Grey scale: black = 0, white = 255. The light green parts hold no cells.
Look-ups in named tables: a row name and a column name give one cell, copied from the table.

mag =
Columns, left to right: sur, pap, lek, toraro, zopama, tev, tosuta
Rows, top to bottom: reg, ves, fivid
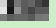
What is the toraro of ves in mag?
91
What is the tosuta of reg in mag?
53
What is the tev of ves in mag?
91
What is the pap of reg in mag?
37
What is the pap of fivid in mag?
93
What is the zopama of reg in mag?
101
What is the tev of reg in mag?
72
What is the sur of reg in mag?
210
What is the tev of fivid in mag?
117
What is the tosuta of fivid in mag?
121
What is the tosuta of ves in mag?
91
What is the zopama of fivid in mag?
89
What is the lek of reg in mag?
119

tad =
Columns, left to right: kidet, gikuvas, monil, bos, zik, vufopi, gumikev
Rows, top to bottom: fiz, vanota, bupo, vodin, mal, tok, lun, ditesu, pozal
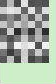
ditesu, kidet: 117
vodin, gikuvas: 143
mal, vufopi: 169
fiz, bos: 226
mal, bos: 138
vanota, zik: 225
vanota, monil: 219
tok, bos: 199
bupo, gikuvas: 138
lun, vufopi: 82
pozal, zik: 70
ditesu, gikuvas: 60
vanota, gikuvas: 228
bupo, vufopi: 193
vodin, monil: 203
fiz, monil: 73
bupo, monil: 98
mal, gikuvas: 205

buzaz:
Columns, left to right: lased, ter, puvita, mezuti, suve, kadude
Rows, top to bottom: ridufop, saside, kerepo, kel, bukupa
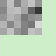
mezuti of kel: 132
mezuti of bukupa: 129
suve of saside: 99
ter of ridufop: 192
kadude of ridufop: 148
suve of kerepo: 141
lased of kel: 181
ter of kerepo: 180
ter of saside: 185
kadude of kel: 217
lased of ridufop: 146
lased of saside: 135
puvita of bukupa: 148
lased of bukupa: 165
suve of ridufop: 194
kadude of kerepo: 150

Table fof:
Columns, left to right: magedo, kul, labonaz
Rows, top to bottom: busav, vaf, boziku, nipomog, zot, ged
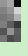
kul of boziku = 129
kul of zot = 147
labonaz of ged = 89
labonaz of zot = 92
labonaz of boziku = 177
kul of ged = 75
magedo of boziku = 118
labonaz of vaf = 211
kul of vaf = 148
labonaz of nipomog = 55

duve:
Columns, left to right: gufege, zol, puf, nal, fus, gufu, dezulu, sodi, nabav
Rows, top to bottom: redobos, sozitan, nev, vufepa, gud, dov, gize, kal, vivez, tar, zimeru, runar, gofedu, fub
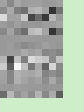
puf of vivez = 191
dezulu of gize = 159
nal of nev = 200
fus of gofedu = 153
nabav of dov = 153
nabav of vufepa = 164
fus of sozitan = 175
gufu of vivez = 205
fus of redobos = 159
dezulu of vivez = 196
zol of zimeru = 134
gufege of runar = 161
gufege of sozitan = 138
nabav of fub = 93
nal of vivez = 127
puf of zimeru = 178
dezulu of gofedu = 149
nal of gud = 110

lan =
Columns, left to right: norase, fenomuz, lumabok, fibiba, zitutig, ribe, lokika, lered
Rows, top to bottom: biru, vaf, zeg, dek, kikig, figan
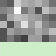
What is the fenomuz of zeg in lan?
167
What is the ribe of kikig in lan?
169
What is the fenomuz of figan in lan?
122
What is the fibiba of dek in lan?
225
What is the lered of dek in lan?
120
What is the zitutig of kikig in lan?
142
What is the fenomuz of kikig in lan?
160
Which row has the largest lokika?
vaf

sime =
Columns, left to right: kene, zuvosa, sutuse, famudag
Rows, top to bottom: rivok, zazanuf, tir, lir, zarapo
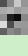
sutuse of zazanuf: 156
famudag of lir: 152
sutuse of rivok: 200
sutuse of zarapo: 123
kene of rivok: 80
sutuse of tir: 12
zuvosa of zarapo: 136
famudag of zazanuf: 164
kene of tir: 145
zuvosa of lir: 77
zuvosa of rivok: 137
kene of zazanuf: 170
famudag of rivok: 149
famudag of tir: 135
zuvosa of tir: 32
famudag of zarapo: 147
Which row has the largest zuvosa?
zazanuf

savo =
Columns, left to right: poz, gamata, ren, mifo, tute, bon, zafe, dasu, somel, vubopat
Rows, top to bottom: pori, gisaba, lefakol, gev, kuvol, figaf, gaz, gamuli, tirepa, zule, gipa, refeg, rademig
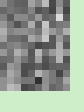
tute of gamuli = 87
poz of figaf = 161
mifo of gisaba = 101
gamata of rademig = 186
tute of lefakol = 114
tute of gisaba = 132
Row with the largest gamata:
rademig

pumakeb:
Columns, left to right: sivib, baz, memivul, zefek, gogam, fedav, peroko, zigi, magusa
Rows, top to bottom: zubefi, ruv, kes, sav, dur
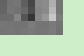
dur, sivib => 116
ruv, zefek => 104
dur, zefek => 119
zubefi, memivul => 118
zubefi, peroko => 139
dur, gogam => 121
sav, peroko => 116
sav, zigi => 122
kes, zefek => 85
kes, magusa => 124
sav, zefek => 115
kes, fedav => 136
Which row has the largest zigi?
kes

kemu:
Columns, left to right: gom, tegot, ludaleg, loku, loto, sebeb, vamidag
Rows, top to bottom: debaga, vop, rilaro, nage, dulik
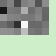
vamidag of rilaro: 101
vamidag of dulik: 127
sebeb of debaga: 84
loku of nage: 246
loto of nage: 105
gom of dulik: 144
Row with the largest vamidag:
debaga

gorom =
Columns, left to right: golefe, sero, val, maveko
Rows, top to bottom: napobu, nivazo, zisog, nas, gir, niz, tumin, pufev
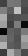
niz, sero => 100
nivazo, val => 193
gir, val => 87
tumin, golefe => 177
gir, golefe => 8
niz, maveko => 162
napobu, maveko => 80
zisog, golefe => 172
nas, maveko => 11
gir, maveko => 122
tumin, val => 85
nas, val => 125
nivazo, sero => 93
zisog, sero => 76
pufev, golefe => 60
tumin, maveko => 144
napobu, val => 116
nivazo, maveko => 72
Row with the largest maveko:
niz

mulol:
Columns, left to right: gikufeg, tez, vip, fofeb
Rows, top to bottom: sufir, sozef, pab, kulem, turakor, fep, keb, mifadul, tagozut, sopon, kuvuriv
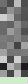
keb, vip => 68
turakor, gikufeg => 105
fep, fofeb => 110
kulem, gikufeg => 107
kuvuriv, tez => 70
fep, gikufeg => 123
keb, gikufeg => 118
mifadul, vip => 118
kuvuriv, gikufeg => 157
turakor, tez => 156

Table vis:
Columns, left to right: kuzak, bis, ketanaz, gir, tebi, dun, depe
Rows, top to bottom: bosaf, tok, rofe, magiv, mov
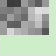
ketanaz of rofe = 128
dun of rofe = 203
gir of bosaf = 155
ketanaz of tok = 141
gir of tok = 124
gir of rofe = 108
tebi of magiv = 160
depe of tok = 217
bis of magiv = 97
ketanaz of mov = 182
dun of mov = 142
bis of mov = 213
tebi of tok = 189
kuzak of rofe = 107
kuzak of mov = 154
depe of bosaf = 151
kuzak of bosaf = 138
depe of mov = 87
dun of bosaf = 93
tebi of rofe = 184
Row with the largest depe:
tok

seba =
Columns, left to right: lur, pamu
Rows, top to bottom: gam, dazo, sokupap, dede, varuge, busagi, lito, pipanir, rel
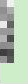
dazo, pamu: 172
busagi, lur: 179
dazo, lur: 143
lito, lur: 140
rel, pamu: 88
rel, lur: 146
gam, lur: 169
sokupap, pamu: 143
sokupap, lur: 154
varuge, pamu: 151

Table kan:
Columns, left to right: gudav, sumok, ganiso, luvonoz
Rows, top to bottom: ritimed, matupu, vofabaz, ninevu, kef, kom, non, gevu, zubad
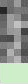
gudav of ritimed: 121
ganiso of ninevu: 193
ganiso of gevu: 133
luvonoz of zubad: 105
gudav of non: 127
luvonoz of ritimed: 96
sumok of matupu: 107
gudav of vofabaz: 96
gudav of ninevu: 106
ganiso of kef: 157
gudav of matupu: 39
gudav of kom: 82
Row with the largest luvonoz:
ninevu

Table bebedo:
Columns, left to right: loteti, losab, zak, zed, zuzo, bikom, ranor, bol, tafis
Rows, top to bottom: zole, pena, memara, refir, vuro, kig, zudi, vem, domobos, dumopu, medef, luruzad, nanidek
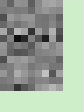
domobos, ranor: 120
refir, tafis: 112
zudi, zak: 125
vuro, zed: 164
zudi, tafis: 152
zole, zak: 145
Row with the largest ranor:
medef

